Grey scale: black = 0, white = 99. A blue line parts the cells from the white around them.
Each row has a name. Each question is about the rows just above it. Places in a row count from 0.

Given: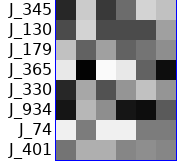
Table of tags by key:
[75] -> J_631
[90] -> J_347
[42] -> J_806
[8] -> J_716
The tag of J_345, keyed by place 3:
J_806
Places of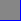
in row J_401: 3 5
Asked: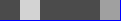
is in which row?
J_130
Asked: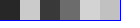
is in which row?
J_345
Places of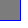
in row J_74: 1 4 5
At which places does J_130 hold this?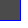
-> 0 2 3 4
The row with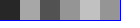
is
J_330

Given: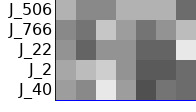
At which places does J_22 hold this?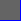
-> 1 4 5
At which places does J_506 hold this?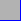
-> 0 3 4 5
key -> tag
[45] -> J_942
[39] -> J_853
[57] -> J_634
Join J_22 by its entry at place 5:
J_853

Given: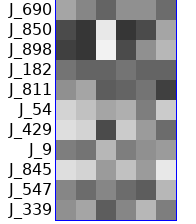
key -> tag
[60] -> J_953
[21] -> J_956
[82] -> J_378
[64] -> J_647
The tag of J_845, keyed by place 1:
J_378
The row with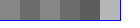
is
J_547
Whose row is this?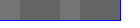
J_182
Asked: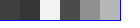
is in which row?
J_898
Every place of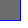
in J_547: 1 3
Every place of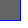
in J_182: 1 2 4 5

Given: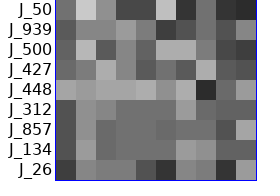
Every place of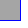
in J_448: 0 2 3
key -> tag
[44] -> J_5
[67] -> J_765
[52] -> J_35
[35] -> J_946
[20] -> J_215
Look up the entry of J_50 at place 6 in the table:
J_215
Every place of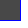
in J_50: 3 4
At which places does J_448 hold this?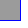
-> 1 9
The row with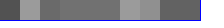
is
J_134
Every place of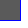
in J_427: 4 6 8

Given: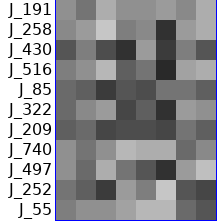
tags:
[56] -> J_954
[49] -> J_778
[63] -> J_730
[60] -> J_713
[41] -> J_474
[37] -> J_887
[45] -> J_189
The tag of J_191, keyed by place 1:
J_189
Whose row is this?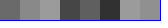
J_322
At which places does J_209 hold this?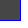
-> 2 5
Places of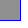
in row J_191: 0 3 4
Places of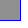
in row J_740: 0 2

